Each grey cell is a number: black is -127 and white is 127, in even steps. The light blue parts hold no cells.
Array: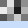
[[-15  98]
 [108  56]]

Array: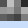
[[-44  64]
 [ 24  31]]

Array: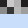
[[-92  74]
 [ 11 -73]]

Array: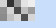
[[ 83 -77]
 [ 16  83]]

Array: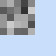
[[ 21  46]
 [-38 -14]]

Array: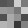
[[-42 -34]
 [ 26  20]]

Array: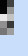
[[-124  -61]
 [-122   20]]

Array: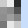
[[ 75 108]
 [ 19   9]]
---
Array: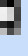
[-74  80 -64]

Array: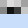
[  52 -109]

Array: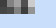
[-65 -50]

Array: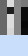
[ -24  -98    4 -120]

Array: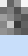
[110  -1 -24 -30]

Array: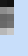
[-104   24]
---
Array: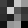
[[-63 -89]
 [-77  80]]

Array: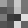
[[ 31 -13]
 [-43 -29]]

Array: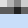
[[ 96  52]
 [-36 -36]]

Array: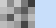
[[77 12]
 [61 52]]

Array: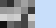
[[-51 -80]
 [ 28  32]]

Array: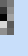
[[-28  -3]
 [-74  15]]
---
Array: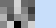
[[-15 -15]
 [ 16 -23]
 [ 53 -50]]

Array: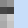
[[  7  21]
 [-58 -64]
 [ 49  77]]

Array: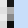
[[ 104 -102]
 [  96   48]
 [ 107   10]]

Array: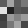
[[-35  36]
 [ 97 -94]
 [-66  27]]

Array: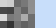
[[ 81  75]
 [-56 -60]
 [ 89  -6]]

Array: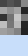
[[-58 -44]
 [ 36  15]
 [-77 -12]]

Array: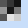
[[ -42  -74]
 [  23 -103]
 [ -41   99]]
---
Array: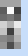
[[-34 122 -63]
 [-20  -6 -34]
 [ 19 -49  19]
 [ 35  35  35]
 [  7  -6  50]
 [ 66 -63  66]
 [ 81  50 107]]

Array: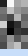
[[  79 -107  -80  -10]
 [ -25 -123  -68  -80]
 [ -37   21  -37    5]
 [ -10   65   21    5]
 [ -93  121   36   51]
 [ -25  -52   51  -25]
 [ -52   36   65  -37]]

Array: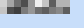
[[ 68 -49 -65  -4  22 -17 -33  -4   8 -33]
 [ 81  37 -17 -49  22 111  68 -33  52  52]]

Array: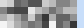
[[  4 -43 -57 -57 102  59  34 -11  18  59  59]
 [ 90  75 -27 -11 -43 -43  75  59   4   4  34]
 [ 46  75  34 -11  75 -11 -72  46 -27 -27  18]
 [116  90  46  18 -11   4 -57 116 -27   4 -72]]

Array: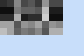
[[  35   35  -41   20    7   35  -29   20    7]
 [  62   35  -29   -5  -17    7  -41   47   47]
 [-112 -112   -5  -29  -29  -41   62  -98  -98]
 [ -82  -70    7  -55  -41  -70   20  -55  -55]
 [ -82  -82   47  -98  -82  -82   77 -112 -112]]

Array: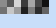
[[ -14   70   27  -96   -2  -83  -28]
 [  11  -40   85  -68   39  -56 -110]]
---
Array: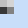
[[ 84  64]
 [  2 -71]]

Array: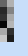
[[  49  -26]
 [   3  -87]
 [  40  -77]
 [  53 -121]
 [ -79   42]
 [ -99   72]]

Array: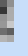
[[ 16 -34]
 [ 43 -72]
 [ 44  19]
 [ 72  23]
 [-33 -17]
 [ 41  52]]

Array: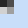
[[-50 -88]
 [ 31  81]]

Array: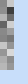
[[ 72  10]
 [-64  15]
 [-19  53]
 [ 79 -26]
 [ 29   9]
 [ -8   5]
 [ 20  70]
 [ 88  22]
 [ 12  46]
 [ 23  55]]

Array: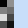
[[  16 -124]
 [ -18    1]
 [ -56   92]
 [-110  -47]]
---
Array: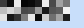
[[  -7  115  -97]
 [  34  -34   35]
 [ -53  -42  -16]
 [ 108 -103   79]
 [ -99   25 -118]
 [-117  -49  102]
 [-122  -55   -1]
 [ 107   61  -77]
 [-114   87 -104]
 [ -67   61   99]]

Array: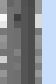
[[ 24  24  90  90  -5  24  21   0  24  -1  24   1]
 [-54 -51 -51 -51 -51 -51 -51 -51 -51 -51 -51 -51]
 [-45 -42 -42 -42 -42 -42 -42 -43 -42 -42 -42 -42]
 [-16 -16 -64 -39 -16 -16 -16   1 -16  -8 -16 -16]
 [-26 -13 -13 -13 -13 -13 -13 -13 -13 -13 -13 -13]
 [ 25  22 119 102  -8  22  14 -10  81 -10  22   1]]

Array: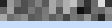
[[ -75   12   -1]
 [  93  -22  -89]
 [ -21  -14  -34]
 [ -77  -85   18]
 [ -16 -112  -21]
 [  65  -11   -8]
 [  46   47  -56]
 [   8  -42  -13]
 [  39   38  -32]
 [ -38   -7   -3]
 [   1  -32  -28]
 [ -29   -8  -37]
 [ -47  -47   13]
 [ -10  -52   -2]
 [  26   33  -17]
 [ -91  -24   39]]

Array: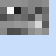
[[  11  -20  -12  -37   13]
 [   5  -63   26   87   28]
 [   4    3  -48   40   13]
 [  13  -19  -22   21  -24]
 [  17 -100  -11   24  -48]
 [  14  118  -23   17  -51]
 [  16  -22  -51   16    8]]

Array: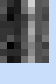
[[ -33  -52  -60  -33  -29  -10  -66  -38  -54]
 [ -39  -41  -42  -42  -43  -55  -45  -47  -44]
 [  81   43  -11   29   43   24    0   10   34]
 [ -14  -20  -71  -61  -48  -44  -36  -59  -17]
 [ -99  -99  -88  -85  -88  -76  -95  -84  -98]
 [ -80 -107 -119  -81  -75  -44 -126  -85 -109]
 [ -49  -39  -70  -81  -74  -75  -38  -74  -34]]

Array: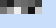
[[ -66   73]
 [ -31 -108]
 [ -21   -9]
 [ -13  110]
 [ -95   39]
 [ -65   -9]]

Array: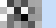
[[  40   32   28   61]
 [  38  -17   26  -40]
 [ -45  119 -122    2]
 [  12  -85  -39   39]
 [ -58  110  -11  -11]
 [ 125   59  123   56]]
